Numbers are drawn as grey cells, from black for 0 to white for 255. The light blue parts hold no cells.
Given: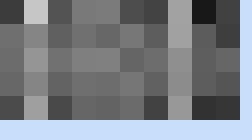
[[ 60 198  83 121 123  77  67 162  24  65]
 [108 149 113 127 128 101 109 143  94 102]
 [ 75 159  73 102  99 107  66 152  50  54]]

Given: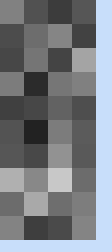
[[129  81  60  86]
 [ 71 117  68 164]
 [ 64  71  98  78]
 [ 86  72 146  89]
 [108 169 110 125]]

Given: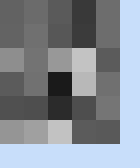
[[ 98 107  90  57 109]
 [142 115 152 195  91]
 [ 80  78  43  78 117]]

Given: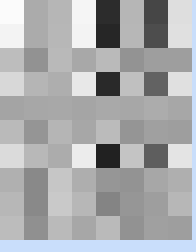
[[251 171 182 245  44 182  70 222]
 [189 146 185 168 186 147 158 158]
 [164 167 168 165 169 167 172 167]
 [219 184 172 236  33 196  94 228]
 [183 137 201 183 132 150 158 183]]

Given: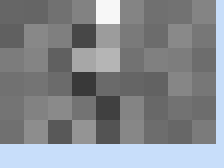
[[102 101 113 130 247 132 112 114 132]
 [124 132  96 167 181 114 128 125 109]
 [116 130 138 115  64 132 104 114 109]]

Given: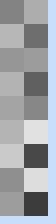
[[131 173]
 [150 156]
 [164 135]
 [202  72]
 [157  60]]

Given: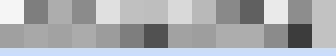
[[244 126 172 139 223 192 190 218 185 137  96 235 141 194]]
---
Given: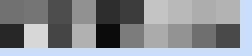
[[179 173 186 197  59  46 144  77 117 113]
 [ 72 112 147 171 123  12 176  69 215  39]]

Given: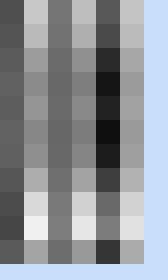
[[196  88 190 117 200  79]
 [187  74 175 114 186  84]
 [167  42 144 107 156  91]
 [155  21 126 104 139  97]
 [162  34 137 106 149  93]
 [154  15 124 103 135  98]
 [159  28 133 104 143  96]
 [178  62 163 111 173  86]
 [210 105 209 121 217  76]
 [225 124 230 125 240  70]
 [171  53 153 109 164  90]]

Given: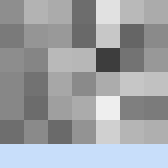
[[171 185 225 109 171 179 142]
 [138 101 199 105 153 149 122]
 [152 115  61 183 185 133 141]
 [193 198 172 138 167 114 135]
 [123 127 238 171 159 108 135]
 [175 181 208 147 106 138 110]]

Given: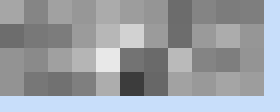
[[126 124 132 108 149 157 171 151 161 133 166]
 [150 172 154 109 155 210 183 155 124 120 109]
 [148 126 132 186 106 115 232 181 160 138 147]
 [157 165 153 162 103  60 173 127 113 119 147]]

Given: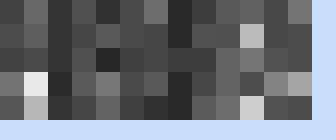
[[116  72  97  89  61  41 109  74  49  80  52 104  66]
 [ 76  72 187  80  81  41  69  74  89  70  52  94  76]
 [ 76  82 117  99  61  61  69  64  39  80  52  74  66]
 [165 131  77  99  71  41  89  74 119  90  43 233 115]
 [ 76  82 206 109  91  41  49  64  99  70  52 183  86]]

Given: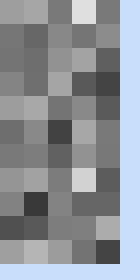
[[121 223 121 166 158]
 [140 117 136 103 118]
 [ 95 163 146 110 116]
 [ 68  89 165 111 132]
 [ 90 137 116 168 157]
 [121 167  66 137 110]
 [120 146  97 125 121]
 [ 92 210 124 162 149]
 [102 102 131  57 130]
 [172 127 125  89  80]
 [ 68 115 156 181 159]]

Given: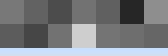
[[142  39  96 114  77  99 121]
 [102 110 117 205 114  70  93]]

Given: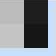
[[ 30 187]
 [ 22 196]]
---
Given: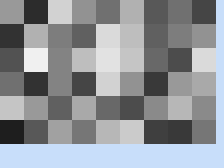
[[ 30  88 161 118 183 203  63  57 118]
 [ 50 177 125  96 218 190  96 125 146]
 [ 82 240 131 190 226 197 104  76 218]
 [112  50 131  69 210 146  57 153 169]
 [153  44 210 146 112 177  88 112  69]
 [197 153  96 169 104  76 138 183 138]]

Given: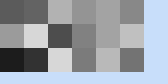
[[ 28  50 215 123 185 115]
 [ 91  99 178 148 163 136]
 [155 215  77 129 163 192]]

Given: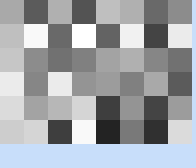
[[169  91 176  83 191 176 105 140]
 [191 249 105 255  99 241  68 235]
 [198 140 113 128 163 176 134 113]
 [205 213  62 249  35 121  48 219]
 [219 163 183 213  62 148  68 156]
 [235 134 235 148 156 128 169  91]]

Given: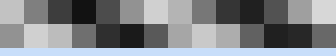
[[146 208 188 111  47  26  89 166 201 173  97  32  39 104]
 [194 127  61  18  76 146 208 180 119  53  32  82 159 215]]

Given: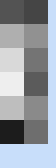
[[ 28 110]
 [ 83  69]
 [175 145]
 [190 138]
 [217 116]
 [238  91]]

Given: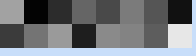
[[ 59 116 154  30 138 131  93 231]
 [162   3  44 101  73 123  85  17]]

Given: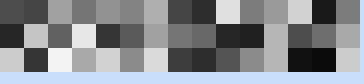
[[ 38 197  97 231  53  90 161 117 104  38  32 182  77 110 169]
 [ 77  69 161 117 146 131 175  69  45 224 124 154 210  25 124]
 [204  53 243 169 210 139 218  61  45  84 139 182  17  11 204]]
